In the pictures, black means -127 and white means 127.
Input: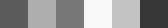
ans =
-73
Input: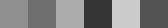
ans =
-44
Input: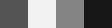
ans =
-104
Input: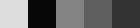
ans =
-76
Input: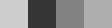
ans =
45
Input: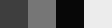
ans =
108
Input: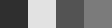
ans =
-4
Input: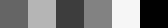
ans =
-126
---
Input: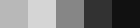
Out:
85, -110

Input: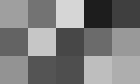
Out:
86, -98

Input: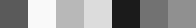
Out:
121, -100

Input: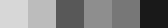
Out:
87, -102

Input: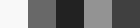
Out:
120, -93

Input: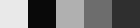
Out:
105, -118

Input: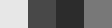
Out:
103, -83

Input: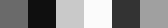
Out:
123, -112
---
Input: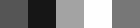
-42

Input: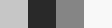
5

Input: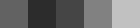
-58

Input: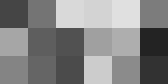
-77

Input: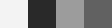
-30

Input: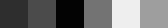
-81

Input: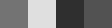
-45
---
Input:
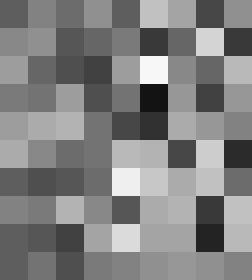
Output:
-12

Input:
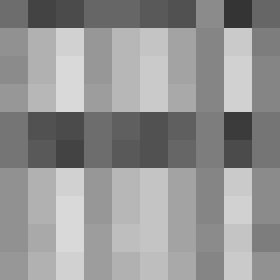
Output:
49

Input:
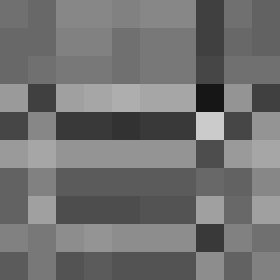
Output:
-7

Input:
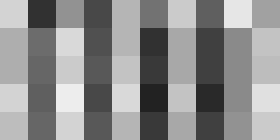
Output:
-25

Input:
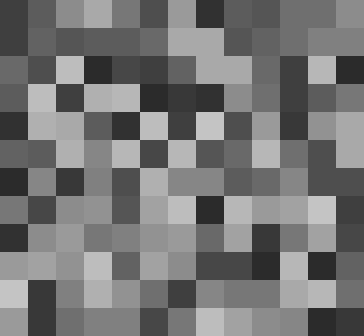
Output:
-71

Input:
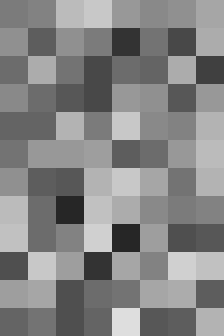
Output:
-12

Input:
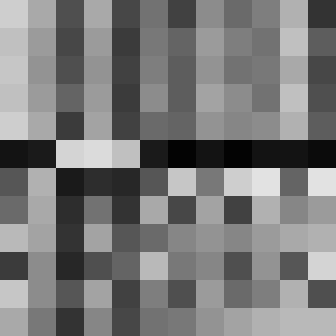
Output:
-7

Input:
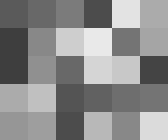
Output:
30

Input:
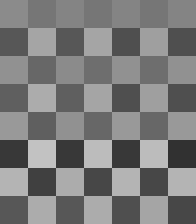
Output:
44
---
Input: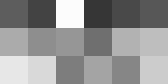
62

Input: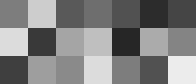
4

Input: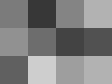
-46

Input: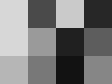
-34

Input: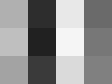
-8

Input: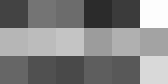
35
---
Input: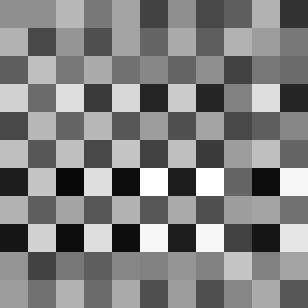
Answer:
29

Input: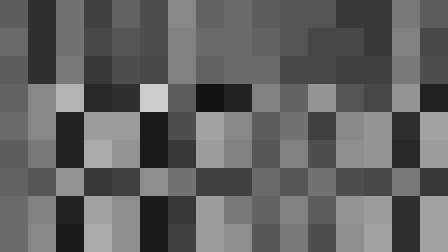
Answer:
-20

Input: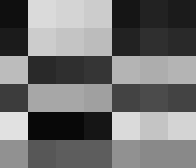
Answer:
17

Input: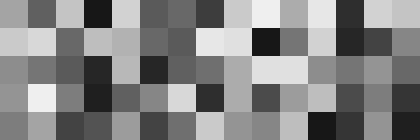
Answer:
-2

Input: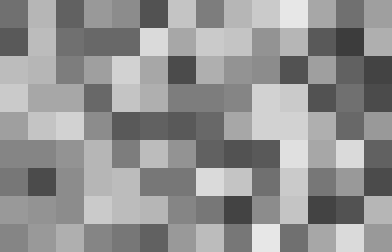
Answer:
5

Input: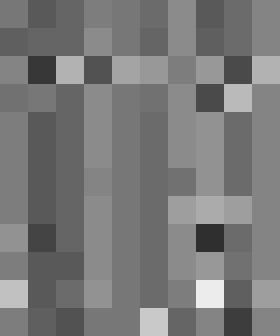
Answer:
-2

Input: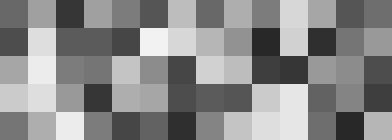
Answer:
-10
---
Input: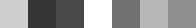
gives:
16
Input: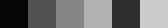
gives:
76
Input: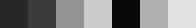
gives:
98
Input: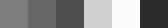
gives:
-83
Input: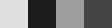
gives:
-58
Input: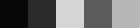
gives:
55
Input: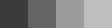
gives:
62
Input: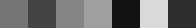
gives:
-82
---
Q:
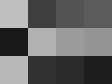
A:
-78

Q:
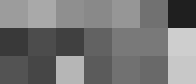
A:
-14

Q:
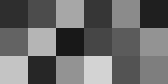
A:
83

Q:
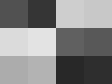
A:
51

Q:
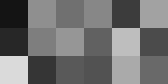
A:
-45

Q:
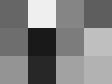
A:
-88
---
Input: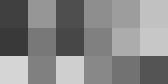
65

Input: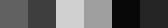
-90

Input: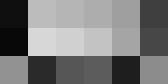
-64

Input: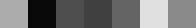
10

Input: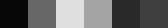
-64

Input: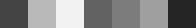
-90
